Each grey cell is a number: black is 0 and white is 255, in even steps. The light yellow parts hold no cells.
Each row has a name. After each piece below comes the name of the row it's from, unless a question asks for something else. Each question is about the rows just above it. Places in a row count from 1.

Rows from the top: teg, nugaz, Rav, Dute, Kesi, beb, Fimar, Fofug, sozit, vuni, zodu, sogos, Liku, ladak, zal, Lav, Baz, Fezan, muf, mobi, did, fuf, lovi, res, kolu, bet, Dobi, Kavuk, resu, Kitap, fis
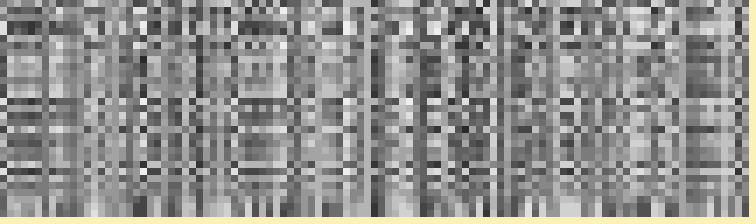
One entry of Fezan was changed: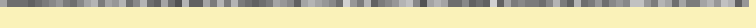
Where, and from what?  86, [164]
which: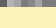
vuni
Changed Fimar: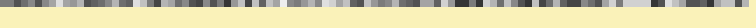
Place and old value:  102, [69]
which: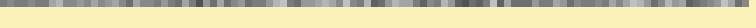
sogos
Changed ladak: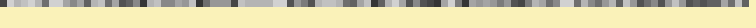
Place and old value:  71, [136]
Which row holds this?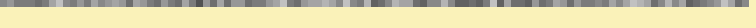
fuf

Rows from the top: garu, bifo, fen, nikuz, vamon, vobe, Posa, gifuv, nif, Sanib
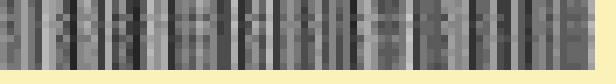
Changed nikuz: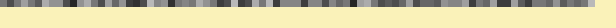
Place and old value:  58, [119]
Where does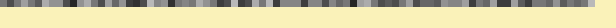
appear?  nikuz
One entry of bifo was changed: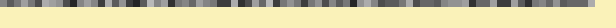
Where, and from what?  33, [77]
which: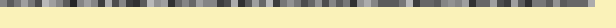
vamon

